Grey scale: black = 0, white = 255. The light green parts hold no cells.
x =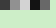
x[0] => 59
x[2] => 211
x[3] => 19

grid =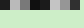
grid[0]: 29
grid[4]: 27
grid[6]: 150
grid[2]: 121

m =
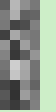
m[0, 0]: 95
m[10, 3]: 128
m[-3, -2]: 136
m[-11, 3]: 120
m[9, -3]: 50
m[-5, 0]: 117
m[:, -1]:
[120, 101, 128, 119, 120, 149, 115, 114, 100, 124, 128]
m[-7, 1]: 62
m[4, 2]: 159
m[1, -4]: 124
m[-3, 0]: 70
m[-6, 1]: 56

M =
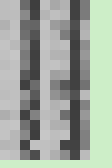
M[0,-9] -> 189
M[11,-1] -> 152
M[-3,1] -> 183
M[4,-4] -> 186
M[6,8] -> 139
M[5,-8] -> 198
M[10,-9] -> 195
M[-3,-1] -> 128
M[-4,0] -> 194
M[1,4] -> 181
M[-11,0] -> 193
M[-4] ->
[194, 197, 113, 66, 194, 176, 173, 64, 135]
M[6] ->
[189, 193, 130, 67, 192, 194, 186, 67, 139]
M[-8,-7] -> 64
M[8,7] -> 65
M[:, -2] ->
[66, 65, 79, 70, 63, 69, 67, 64, 65, 82, 60, 62, 64, 63, 66, 70]
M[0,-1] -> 122
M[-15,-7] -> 138
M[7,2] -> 90
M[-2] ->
[182, 184, 66, 193, 192, 188, 68, 66, 127]
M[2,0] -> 177
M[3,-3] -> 125
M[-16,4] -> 192
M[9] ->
[189, 192, 151, 90, 193, 146, 125, 82, 186]
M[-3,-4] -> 190
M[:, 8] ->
[122, 123, 174, 180, 142, 152, 139, 131, 114, 186, 130, 152, 135, 128, 127, 187]
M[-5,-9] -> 174
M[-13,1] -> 194
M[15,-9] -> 196
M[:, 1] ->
[191, 189, 192, 194, 185, 198, 193, 195, 191, 192, 193, 184, 197, 183, 184, 191]

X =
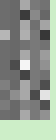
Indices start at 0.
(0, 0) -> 109
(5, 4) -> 156
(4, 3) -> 121
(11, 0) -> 109
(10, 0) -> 123
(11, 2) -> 168
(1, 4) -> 103
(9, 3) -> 75
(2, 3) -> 112
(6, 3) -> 121
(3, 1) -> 105
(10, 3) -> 121
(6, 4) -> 145
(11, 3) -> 121
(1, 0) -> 109
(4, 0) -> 109
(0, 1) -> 105
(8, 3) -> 121
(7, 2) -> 68
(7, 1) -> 107

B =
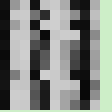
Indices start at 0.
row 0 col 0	16
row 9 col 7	150
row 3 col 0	12
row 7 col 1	124
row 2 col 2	198
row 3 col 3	121
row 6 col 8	22
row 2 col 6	187
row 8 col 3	94
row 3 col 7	202
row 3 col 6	204
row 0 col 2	196
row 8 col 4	29
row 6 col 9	155
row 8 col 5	202
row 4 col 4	46
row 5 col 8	17
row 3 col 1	202
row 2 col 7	15
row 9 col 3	84
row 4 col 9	168
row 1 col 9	191
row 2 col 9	179
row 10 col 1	203
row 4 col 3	77
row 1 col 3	115
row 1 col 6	192
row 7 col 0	19
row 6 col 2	203
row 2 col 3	18
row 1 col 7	142

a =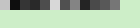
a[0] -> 196
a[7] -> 132
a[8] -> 36

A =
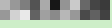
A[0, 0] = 184
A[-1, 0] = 152
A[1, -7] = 160
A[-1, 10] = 65
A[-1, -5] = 183
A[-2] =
[184, 152, 126, 83, 170, 23, 148, 202, 104, 69, 58]

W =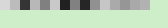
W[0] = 216
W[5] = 201
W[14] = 178
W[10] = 198
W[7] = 129

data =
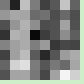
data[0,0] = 121
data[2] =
[80, 149, 178, 142, 77, 81, 162, 80]
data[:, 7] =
[98, 78, 80, 94, 68, 171, 166, 208]
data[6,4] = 86
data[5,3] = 90
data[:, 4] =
[64, 113, 77, 61, 154, 40, 86, 71]
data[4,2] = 171
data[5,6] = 156
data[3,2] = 171
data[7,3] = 120
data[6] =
[101, 210, 223, 123, 86, 120, 106, 166]
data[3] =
[50, 178, 171, 9, 61, 82, 141, 94]

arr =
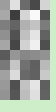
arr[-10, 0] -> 157
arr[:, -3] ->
[107, 213, 177, 192, 210, 135, 113, 105, 194, 189]
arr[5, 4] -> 146
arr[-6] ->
[166, 70, 210, 240, 79]
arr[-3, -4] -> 219
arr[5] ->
[90, 150, 135, 140, 146]
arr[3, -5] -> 144
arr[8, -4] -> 80
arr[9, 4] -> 98
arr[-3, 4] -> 201
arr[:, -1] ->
[212, 83, 124, 98, 79, 146, 185, 201, 95, 98]
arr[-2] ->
[153, 80, 194, 229, 95]
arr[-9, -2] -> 249
